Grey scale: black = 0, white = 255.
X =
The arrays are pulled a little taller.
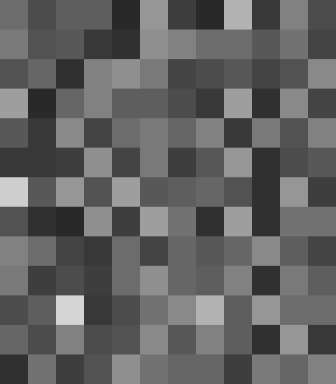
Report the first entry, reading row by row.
108
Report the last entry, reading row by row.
129
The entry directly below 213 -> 129
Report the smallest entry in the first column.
48
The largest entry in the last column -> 137
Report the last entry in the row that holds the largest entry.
108
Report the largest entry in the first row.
178
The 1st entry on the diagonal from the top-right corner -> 76
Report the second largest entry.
206
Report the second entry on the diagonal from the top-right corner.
114
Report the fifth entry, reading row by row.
41
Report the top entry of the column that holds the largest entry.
94
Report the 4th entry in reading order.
94
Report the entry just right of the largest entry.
56
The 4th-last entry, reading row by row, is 62
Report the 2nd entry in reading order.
76
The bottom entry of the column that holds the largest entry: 62
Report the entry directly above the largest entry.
76

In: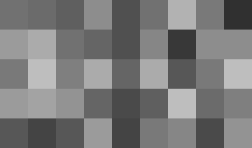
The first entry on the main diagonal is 113
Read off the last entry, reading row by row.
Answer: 147
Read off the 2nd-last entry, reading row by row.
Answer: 74
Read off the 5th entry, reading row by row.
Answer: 80
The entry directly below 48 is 141
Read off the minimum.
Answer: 48
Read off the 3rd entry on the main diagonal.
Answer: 127
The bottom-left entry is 87
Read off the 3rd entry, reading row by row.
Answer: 95
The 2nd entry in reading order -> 107
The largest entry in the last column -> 190

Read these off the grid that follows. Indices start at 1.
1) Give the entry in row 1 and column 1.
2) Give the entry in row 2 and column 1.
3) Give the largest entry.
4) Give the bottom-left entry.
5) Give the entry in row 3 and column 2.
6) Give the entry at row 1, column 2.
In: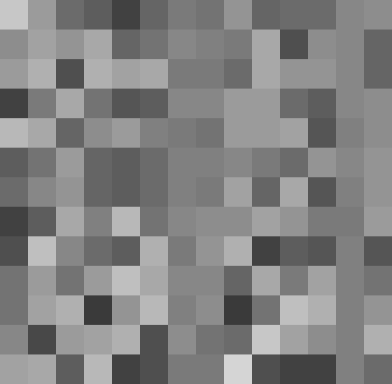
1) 199
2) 141
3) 213
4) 162
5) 176
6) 155

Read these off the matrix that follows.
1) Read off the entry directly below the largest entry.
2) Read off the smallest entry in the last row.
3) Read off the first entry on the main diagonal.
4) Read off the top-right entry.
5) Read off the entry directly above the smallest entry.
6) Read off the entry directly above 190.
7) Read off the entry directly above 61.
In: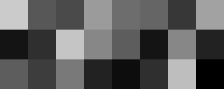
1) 20
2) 0
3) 203
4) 162
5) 34
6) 135
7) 47

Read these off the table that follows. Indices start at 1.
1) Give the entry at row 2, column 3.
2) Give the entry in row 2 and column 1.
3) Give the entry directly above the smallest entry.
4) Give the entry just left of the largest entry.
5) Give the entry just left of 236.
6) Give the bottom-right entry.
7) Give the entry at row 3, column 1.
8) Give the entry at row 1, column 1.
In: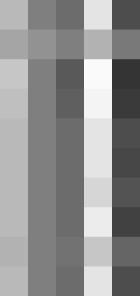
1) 127
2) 165
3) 121
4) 89
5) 108
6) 77
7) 198
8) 185
